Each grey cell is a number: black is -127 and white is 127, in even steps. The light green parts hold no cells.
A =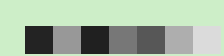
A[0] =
-92
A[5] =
46

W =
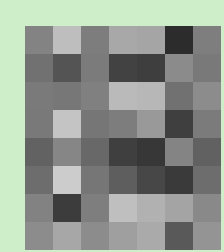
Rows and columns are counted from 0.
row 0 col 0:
3
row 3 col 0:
-6
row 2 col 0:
-5
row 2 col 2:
0
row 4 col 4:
-72
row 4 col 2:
-23
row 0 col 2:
-2
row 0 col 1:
62
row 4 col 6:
-30
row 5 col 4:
-56
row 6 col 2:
-1
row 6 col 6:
9
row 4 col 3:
-64
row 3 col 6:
-4
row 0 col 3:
40
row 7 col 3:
31
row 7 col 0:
12
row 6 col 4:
49

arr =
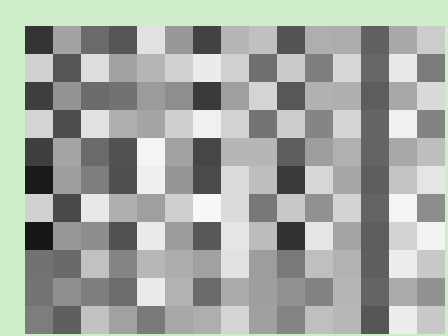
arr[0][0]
-75
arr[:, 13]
[41, 104, 40, 113, 40, 67, 116, 82, 109, 42, 109]
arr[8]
[-13, -22, 65, 5, 55, 45, 33, 98, 29, -6, 63, 50, -32, 109, 72]
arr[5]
[-101, 30, -1, -47, 111, 22, -52, 91, 62, -69, 87, 39, -34, 67, 101]
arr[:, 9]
[-43, 75, -40, 76, -33, -69, 72, -77, -6, 17, 4]
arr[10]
[-2, -32, 66, 33, -5, 40, 46, 84, 32, 4, 63, 55, -41, 109, 72]
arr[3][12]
-26
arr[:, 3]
[-41, 34, -13, 46, -46, -47, 47, -46, 5, -19, 33]
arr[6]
[81, -54, 104, 47, 31, 79, 119, 91, -7, 72, 17, 83, -27, 116, 13]
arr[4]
[-64, 37, -21, -46, 116, 34, -57, 54, 54, -33, 30, 48, -27, 40, 62]
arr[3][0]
84
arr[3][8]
-11
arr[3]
[84, -50, 97, 46, 37, 79, 112, 82, -11, 76, 5, 85, -26, 113, 3]
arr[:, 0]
[-75, 81, -65, 84, -64, -101, 81, -105, -13, -11, -2]
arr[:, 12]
[-30, -24, -34, -26, -27, -34, -27, -34, -32, -27, -41]
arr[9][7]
42
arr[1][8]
-16
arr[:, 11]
[44, 87, 47, 85, 48, 39, 83, 36, 50, 53, 55]
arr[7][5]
28
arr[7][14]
115
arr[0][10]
46
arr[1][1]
-42
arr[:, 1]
[35, -42, 19, -50, 37, 30, -54, 23, -22, 15, -32]
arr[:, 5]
[24, 81, 14, 79, 34, 22, 79, 28, 45, 50, 40]

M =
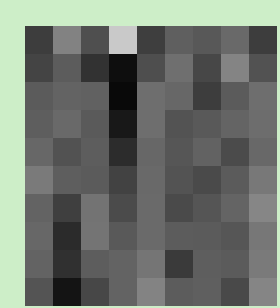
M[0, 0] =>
-66
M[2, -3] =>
-66
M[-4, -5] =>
-21
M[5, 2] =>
-36
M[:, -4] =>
[-32, -16, -24, -44, -41, -44, -53, -35, -69, -35]
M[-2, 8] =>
-5
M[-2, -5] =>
-10
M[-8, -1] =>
-17
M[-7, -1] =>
-18
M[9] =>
[-43, -107, -56, -28, 3, -35, -32, -54, 5]
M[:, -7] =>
[-48, -77, -30, -37, -34, -36, -12, -11, -34, -56]
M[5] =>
[-5, -33, -36, -61, -22, -44, -53, -36, -7]
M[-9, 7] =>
4
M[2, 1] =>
-28
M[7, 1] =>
-84
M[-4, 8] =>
6
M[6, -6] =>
-52
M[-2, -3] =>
-33
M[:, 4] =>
[-65, -49, -17, -17, -24, -22, -21, -21, -10, 3]
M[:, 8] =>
[-66, -45, -17, -18, -23, -7, 6, -8, -5, 5]
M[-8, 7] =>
-36
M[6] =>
[-28, -64, -12, -52, -21, -53, -42, -27, 6]

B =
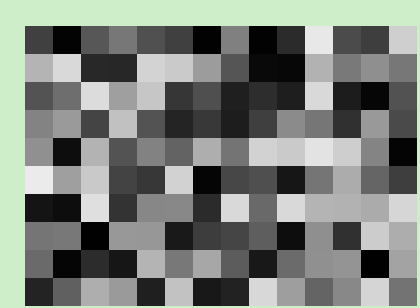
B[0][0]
-63
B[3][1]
26
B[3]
[3, 26, -59, 65, -44, -91, -71, -98, -64, 11, -9, -79, 25, -53]
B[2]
[-44, -17, 92, 31, 70, -73, -48, -96, -82, -97, 89, -99, -121, -45]
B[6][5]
8
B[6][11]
50
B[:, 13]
[79, -8, -45, -53, -123, -65, 86, 45, 35, -12]
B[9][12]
85
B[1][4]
83
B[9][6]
-103
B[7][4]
23
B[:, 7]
[0, -42, -96, -98, -11, -56, 89, -58, -35, -93]
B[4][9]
74
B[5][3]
-60
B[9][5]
66
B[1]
[52, 89, -87, -88, 83, 74, 28, -42, -118, -120, 50, -6, 15, -8]
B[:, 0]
[-63, 52, -44, 3, 16, 107, -107, -10, -21, -92]
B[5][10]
-10
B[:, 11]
[-52, -6, -99, -79, 78, 44, 50, -79, 20, 8]
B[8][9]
-20
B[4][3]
-44
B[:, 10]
[104, 50, 89, -9, 99, -10, 52, 15, 16, -27]
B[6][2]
95
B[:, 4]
[-47, 83, 70, -44, 2, -72, 7, 23, 52, -96]
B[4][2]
51
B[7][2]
-126
